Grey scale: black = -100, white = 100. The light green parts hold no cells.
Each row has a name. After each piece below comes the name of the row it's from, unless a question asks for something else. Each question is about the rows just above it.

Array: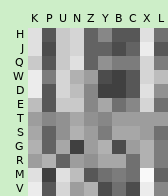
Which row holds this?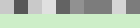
Q
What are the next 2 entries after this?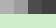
[-32  67]
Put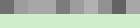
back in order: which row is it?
S
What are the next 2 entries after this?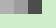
[-50 -32]
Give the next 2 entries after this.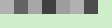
[23 39]
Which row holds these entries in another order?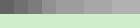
R
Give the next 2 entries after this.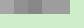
[23 23]

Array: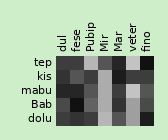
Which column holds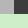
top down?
Pubip
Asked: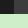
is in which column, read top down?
Mar
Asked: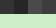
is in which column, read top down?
dul
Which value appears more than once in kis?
[-52]
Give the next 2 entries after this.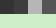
[ 25 -78]

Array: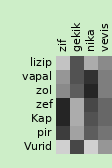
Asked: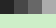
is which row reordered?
zef
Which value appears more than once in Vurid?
[63]

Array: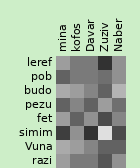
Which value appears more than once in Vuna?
[-23]
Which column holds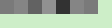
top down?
Davar
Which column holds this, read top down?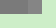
Davar
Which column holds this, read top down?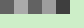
mina
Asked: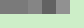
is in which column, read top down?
Davar

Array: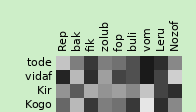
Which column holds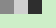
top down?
Nozof
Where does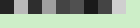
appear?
vidaf
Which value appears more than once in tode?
[-1]
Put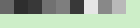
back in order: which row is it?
Kogo
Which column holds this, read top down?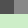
buli
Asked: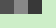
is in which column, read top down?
buli

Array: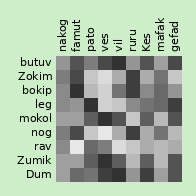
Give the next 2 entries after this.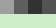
[ 55 -26]
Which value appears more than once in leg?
[8]
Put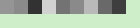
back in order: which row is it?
bokip
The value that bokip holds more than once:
[8]
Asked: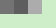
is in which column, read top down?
Kes
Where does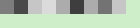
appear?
Zokim
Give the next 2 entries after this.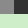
[45 64]

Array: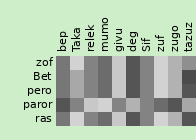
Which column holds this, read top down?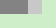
relek
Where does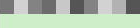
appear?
ras
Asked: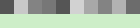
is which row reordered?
pero
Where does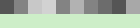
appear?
paror
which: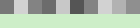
zof
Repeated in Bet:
[3]

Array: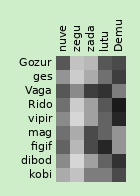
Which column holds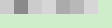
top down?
zegu
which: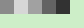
dibod
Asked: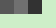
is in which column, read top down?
lutu

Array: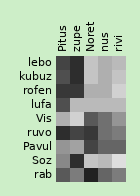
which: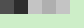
kubuz
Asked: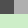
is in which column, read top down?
Pitus
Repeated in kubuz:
[54]
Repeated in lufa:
[46]
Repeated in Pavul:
[-21]

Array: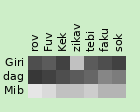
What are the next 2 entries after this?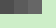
[ 5 -3]
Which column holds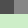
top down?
faku

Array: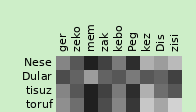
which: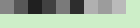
Nese
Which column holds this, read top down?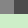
ger
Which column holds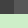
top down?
zisi
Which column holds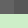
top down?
zeko

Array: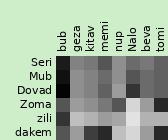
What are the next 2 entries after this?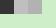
[22 30]
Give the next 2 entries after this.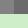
[ 12 -33]
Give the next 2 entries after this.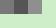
[-16  -6]

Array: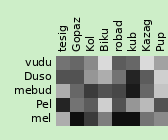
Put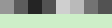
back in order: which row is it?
Pel
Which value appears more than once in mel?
[-88]
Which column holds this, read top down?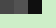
robad

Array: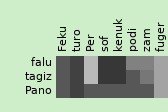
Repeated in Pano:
[-32]
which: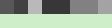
falu
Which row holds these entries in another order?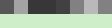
falu

